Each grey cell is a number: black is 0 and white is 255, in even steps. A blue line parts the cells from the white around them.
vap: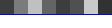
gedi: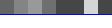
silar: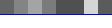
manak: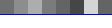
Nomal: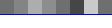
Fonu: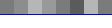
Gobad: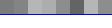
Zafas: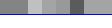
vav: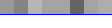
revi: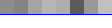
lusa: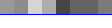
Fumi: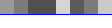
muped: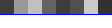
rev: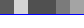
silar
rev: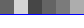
manak
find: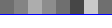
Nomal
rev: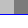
vap

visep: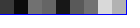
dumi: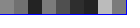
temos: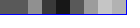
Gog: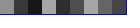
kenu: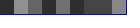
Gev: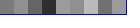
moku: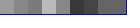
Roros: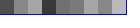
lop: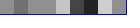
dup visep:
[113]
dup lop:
[144]
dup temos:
[89]
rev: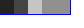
lop
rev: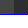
kenu
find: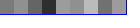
Gev

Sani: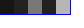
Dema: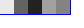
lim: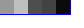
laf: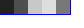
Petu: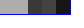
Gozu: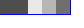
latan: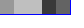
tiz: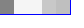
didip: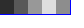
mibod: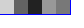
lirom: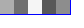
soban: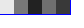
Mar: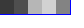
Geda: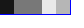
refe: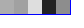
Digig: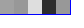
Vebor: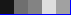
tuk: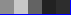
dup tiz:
[245]
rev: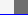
lirom
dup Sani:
[34]

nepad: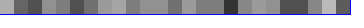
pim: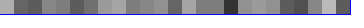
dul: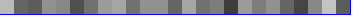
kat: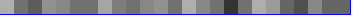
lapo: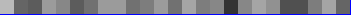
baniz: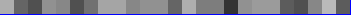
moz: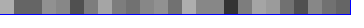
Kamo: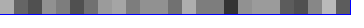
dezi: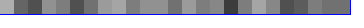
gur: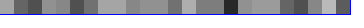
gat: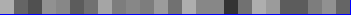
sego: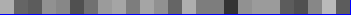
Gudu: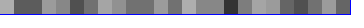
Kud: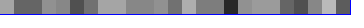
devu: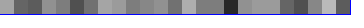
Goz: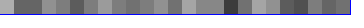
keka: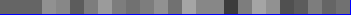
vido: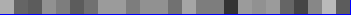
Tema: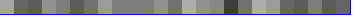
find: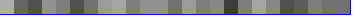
dezi
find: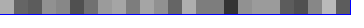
sego
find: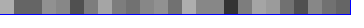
moz
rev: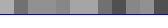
gur
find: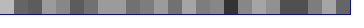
lapo

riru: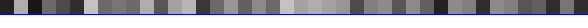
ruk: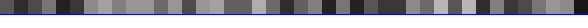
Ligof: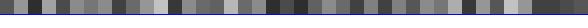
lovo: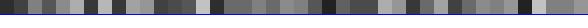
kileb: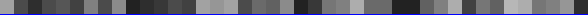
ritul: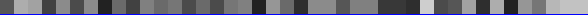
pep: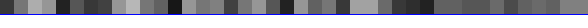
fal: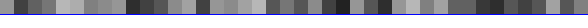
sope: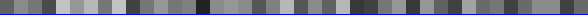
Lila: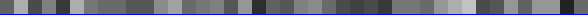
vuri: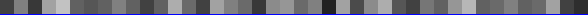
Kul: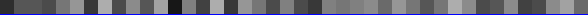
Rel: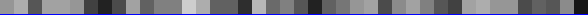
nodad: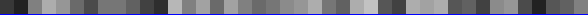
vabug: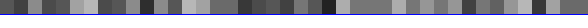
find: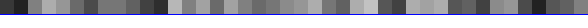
nodad
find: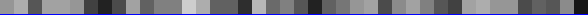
Rel
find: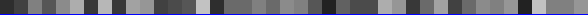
lovo
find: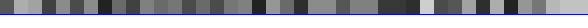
ritul
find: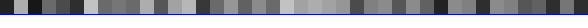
riru

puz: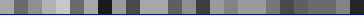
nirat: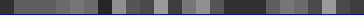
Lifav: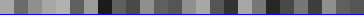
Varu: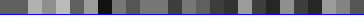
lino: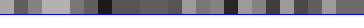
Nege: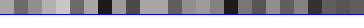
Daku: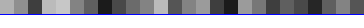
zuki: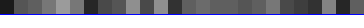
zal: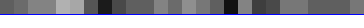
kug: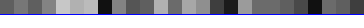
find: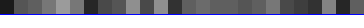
zuki
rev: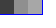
kug
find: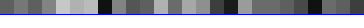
kug
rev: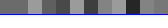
lino

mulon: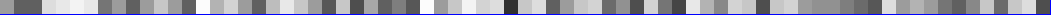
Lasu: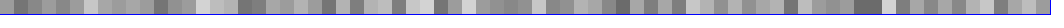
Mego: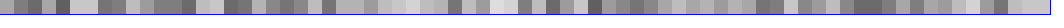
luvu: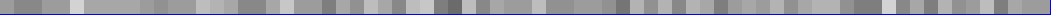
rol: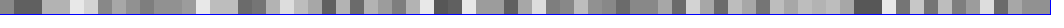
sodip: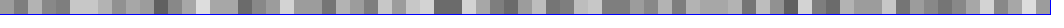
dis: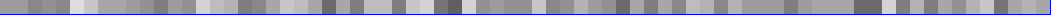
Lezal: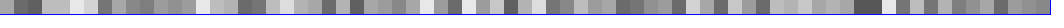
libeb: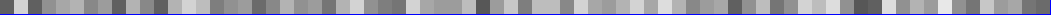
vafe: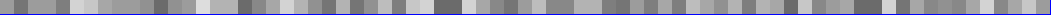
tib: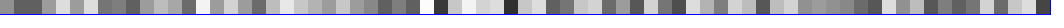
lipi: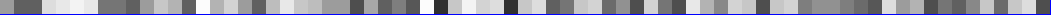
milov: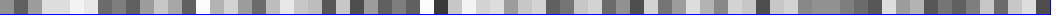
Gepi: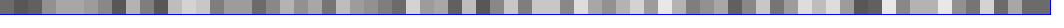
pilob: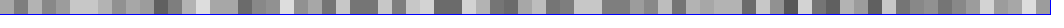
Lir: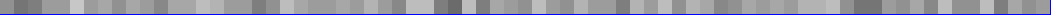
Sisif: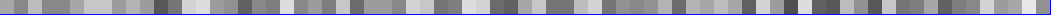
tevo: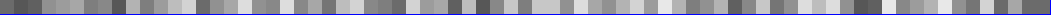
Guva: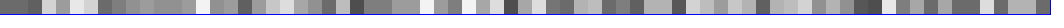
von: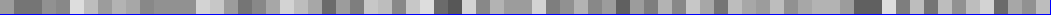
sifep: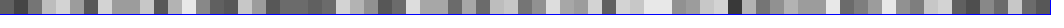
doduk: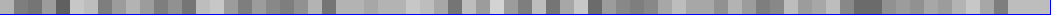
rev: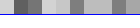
dis
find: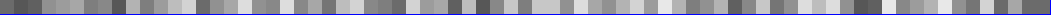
tevo
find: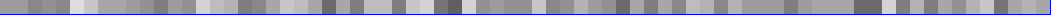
dis
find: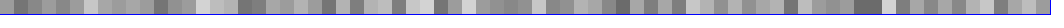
Lasu
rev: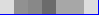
pilob
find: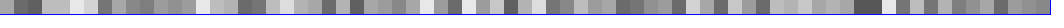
Lezal
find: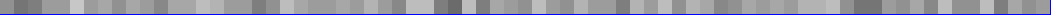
Lir

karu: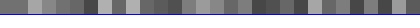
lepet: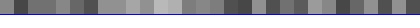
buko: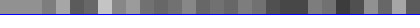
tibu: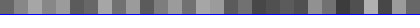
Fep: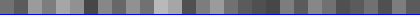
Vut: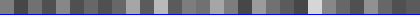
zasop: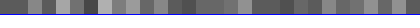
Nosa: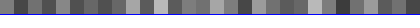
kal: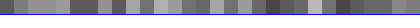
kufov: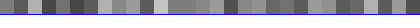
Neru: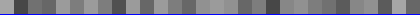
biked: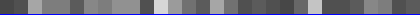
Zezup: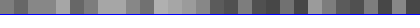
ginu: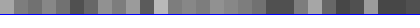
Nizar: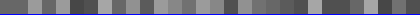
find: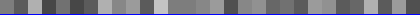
kufov
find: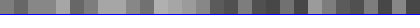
Zezup
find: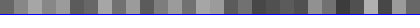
tibu
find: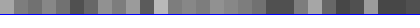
ginu

